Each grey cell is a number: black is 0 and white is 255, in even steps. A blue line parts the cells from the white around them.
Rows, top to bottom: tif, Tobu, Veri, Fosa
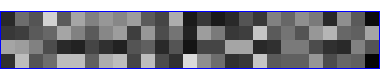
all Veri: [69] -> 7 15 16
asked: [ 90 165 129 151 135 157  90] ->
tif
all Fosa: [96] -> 7 21 22 26
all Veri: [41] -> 5 12 19 25
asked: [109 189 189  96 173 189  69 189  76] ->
Fosa

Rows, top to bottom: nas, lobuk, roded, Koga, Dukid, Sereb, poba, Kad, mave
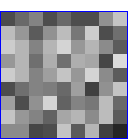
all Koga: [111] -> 3 5
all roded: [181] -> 2 4 7
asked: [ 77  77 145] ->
nas
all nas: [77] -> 1 4 6 7

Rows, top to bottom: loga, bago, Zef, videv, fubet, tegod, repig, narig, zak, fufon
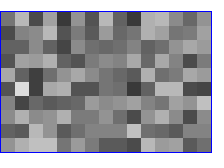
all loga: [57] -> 5 10
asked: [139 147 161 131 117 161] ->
repig
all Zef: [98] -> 1 2 4 11

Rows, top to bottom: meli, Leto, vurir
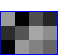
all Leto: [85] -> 2
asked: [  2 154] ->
vurir

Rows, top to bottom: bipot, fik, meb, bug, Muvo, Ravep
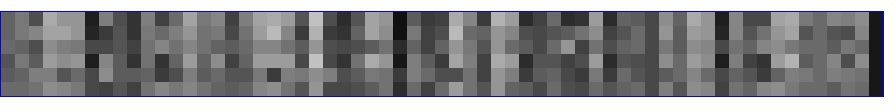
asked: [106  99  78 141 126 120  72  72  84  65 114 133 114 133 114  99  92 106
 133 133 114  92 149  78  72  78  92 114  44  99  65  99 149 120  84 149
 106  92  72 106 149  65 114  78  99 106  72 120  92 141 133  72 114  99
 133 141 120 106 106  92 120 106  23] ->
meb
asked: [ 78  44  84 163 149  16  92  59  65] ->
bipot
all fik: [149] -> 6 14 36 48 51 56

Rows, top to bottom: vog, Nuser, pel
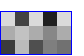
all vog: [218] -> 1 3 5
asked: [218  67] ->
vog
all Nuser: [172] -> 1 3 5

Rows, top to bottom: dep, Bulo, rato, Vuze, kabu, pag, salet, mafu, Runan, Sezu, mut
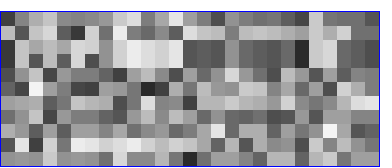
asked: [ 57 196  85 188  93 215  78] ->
Vuze
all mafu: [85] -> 9 21 23
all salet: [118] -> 5 10 23
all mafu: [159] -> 14 24 25
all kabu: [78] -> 1 13 20

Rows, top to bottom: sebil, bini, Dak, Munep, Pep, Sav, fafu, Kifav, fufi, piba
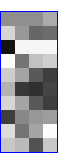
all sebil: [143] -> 1 2 3
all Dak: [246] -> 2 3 4
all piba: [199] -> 1 4
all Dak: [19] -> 1

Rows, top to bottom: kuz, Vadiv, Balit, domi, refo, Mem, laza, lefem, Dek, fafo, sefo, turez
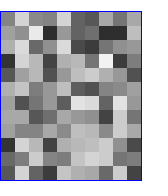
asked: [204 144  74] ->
fafo
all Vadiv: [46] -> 4 8 9
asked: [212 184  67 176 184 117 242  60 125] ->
domi
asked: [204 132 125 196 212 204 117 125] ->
sefo
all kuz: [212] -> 2 5

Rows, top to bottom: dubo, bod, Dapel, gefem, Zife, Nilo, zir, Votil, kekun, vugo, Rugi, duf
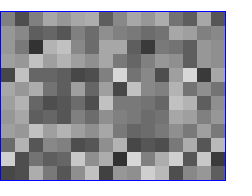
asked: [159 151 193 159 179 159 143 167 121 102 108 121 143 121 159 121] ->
kekun
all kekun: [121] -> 9 12 14 16

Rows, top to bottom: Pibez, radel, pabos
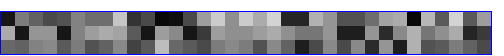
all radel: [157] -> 7 12 16 19
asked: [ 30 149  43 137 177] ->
radel
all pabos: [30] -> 22 29
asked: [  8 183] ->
Pibez
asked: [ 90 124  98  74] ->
pabos
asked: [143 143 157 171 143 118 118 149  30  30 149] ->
radel
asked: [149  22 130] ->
radel

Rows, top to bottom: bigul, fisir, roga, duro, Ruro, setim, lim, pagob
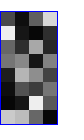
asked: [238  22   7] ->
fisir
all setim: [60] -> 3

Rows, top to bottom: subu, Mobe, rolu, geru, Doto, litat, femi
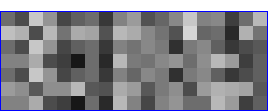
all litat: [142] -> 2 4 5 13
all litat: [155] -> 1 10 15
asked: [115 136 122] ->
rolu

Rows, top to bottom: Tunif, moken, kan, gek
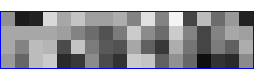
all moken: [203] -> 10 13
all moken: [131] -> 6 14 16

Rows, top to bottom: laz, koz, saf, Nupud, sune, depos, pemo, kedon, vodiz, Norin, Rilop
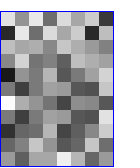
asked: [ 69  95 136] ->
vodiz
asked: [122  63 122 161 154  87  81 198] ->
depos
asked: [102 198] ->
Norin
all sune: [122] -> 3 6
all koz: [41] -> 1 7
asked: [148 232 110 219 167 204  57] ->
laz

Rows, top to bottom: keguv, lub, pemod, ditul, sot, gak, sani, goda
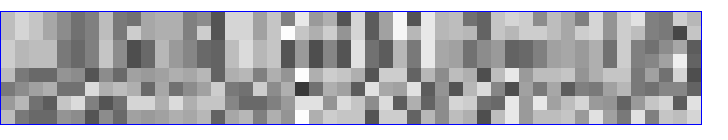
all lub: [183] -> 30 32 34 37
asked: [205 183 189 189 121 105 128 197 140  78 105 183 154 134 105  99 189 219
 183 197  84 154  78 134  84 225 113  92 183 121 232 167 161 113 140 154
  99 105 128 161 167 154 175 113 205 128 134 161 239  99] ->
ditul
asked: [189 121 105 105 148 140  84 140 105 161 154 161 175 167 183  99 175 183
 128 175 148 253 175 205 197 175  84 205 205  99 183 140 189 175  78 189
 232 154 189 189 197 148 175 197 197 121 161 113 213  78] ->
sot
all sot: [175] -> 13 17 20 23 26 34 43

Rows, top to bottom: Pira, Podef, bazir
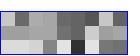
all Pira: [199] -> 1 8
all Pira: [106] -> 2 5
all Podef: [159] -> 1 2 8
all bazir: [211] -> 3
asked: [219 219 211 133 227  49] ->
bazir
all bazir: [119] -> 8

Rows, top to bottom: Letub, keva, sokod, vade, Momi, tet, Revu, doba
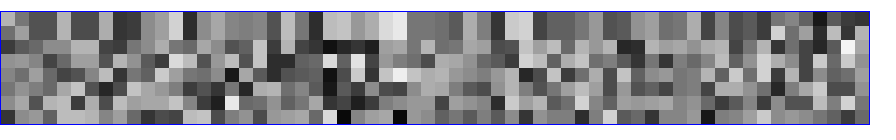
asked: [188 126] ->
Revu
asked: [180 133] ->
doba
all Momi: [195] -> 28 30 40 45

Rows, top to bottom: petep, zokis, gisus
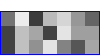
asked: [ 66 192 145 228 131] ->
gisus
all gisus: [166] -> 7
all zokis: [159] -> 6 7
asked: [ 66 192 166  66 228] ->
zokis
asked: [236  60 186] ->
petep
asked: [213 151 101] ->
petep
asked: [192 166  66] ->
zokis

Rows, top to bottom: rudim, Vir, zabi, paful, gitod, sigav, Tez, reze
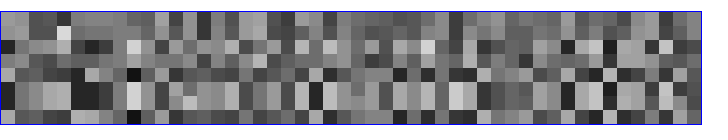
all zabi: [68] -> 6 12 33
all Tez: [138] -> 3 13 16 26 30 40 49
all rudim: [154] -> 1 18 22 41 47
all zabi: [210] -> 10 31
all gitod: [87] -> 2 14 20 25 50
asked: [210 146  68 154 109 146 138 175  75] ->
zabi

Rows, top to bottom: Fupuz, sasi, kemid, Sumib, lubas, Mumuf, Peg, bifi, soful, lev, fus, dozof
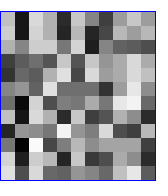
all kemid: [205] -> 3 4
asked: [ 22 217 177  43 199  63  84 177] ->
bifi
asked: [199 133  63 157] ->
Fupuz
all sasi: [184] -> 6 9 11
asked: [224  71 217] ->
lubas

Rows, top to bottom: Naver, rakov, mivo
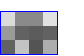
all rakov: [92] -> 3
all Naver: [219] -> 1
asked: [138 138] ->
Naver
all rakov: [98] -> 2 4
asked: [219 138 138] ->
Naver
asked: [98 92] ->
rakov

